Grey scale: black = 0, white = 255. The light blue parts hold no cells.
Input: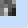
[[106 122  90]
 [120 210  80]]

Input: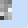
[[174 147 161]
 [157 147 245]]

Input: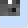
[[ 87  91 103]
 [ 92  92  75]]

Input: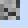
[[123 165 166]
 [121  49 160]]

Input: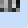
[[153 177  79]
 [ 51 140  84]]

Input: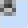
[[154  71  53]
 [ 89 184 194]]

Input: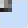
[[211 134 120]
 [ 27  51  74]]
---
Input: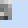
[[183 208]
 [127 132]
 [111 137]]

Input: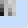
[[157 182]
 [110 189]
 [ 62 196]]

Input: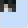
[[ 47  17]
 [ 52 170]
 [ 56 220]]

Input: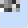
[[200 153]
 [ 92 146]
 [254  81]]

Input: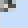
[[171 120]
 [174 215]
 [132  93]]

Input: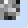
[[105 241]
 [189 143]
 [144 152]]

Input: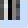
[[ 77 213]
 [ 87 231]
 [ 77 213]]
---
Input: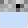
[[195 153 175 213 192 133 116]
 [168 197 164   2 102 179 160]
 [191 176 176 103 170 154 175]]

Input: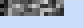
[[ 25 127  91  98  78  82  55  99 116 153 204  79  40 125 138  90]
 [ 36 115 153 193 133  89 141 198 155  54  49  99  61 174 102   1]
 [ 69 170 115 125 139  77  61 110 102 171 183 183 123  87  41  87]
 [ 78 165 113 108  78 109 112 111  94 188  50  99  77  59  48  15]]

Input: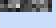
[[ 24 110 133 138  68  49  85 151 123 166 108  54  63]
 [ 77 152 125 213  49  74  83  44 102  88 112  36 116]
 [ 62  38  67  22  62  76  82 120  65 144 145  64  66]]

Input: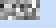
[[150 177 177 131 177 154 187 248 127 127]
 [218 212  72 156  62 120  88 252 105  38]
 [169 176 150 245 107 148 220 101 197 135]
 [147 131 111 187 206 128 152 109 220 182]
 [132 241 182 134 126  85 112 119 155 144]]

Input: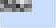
[[ 72 168 112 190 227 184 159 103]
 [ 90  90 100  41 158  92 111 176]
 [153 152 101 140  85 157 167 126]]

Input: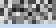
[[ 72 219 161 158  46 172  74  72 221  88 212  39 120 212]
 [127 230  84 102 125 203 138 226  58 198 104 183 112 184]
 [215 123  31  74  30  86 157 100  42 183 186  64 116  56]
 [204  72 178 227 146 171  32 159 142  92 139 212 122  79]
 [196 132 106 132 140  94 159 119 203 152  83 209  88 228]
 [115 211  86 141 138 209 148  64 143 188 217 190 200 207]]
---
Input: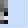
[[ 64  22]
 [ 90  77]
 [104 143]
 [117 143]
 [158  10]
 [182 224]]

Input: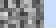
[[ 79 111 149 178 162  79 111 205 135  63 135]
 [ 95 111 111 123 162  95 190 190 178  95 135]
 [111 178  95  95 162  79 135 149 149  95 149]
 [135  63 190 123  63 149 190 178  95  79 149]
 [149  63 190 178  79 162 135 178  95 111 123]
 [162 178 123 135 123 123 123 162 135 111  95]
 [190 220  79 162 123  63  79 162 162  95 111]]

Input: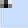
[[111  13 125]
 [164  54 232]]

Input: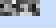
[[ 23 177 138  35  50 162 192  92  23 192]
 [ 78  50  78 162 122 217 205 205  92  62]
 [122 162 150 150  62  78 177  78  35 107]
 [138 107 107 231  62  78  92 122 107 138]]

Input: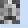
[[ 71 159 202  85  85]
 [ 85 171 171 202  57]
 [ 97 127 216  71  85]
 [127 159 112 187 143]
 [143 143  97 187 159]
 [171  71  44  71 187]]

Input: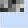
[[ 42  54 107 119 191  66]
 [107 176  80 131 176 207]
 [144 160  80  29 119 144]]

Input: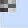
[[ 51  63 211 196]
 [ 79 108 196 168]
 [152 183  93  93]]

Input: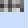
[[ 55 138  67 122  91 107]
 [122 180  91 180 165 122]
 [138 196 107 196 209  79]]

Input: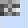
[[ 59 114 144  89 130]
 [ 75 102 159  75  89]
 [ 89 205 102 205 235]
 [159 159 130 174 189]]
